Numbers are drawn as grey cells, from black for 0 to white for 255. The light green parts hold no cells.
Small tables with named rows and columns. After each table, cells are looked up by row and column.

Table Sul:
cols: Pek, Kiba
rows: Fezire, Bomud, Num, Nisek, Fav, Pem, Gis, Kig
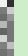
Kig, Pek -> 113
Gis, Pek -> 127
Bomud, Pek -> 122
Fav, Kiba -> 117
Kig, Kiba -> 128
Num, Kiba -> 148
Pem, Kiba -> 117
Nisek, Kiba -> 119
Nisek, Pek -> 183
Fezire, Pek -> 240
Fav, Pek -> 99
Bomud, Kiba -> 203
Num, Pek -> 108
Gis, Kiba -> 191
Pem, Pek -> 211
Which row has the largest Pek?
Fezire

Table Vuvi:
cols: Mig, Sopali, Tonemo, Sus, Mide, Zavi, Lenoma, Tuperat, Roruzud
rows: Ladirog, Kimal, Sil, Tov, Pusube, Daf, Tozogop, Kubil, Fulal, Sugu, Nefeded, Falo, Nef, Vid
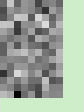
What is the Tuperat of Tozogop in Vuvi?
143
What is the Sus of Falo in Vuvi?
153
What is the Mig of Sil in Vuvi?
88
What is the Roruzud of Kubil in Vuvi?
185
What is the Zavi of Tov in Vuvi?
163
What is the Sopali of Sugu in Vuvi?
110
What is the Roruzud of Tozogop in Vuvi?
151
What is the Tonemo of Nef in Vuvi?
88
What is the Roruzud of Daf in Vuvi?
138
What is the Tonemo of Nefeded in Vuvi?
215

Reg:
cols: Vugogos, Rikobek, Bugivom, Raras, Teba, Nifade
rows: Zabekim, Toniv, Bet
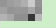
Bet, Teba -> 55
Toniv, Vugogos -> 161
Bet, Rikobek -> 168
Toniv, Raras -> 150
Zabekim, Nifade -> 148
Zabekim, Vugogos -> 149
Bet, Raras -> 143
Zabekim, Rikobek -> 157
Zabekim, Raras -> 175
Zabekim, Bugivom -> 163
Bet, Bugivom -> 144
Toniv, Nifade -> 140
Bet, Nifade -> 184
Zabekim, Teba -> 203
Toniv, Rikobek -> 148
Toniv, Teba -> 166
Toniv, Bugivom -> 151

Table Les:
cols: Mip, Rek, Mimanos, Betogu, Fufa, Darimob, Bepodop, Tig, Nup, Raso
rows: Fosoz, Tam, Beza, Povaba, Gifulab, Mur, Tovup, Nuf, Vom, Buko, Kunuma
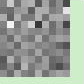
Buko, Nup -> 78
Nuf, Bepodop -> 117
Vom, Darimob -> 117
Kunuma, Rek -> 108
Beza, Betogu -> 123
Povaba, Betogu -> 164
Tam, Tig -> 127
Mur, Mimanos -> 167
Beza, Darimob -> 178
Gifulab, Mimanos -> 134
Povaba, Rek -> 242
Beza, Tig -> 167
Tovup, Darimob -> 131

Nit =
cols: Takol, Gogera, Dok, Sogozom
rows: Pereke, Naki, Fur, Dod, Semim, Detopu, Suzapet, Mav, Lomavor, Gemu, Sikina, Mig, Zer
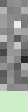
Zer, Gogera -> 135
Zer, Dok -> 140
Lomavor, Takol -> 117
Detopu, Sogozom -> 133
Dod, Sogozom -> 120
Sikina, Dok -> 111
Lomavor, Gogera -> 161
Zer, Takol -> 189
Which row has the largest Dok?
Dod

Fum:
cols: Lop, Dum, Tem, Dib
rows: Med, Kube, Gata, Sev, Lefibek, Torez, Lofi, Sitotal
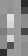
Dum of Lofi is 81
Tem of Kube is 154
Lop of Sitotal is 46
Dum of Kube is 144
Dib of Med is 41
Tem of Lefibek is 155
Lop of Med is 151
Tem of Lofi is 156
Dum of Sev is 213
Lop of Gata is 141
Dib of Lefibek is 69
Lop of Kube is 152
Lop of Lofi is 140

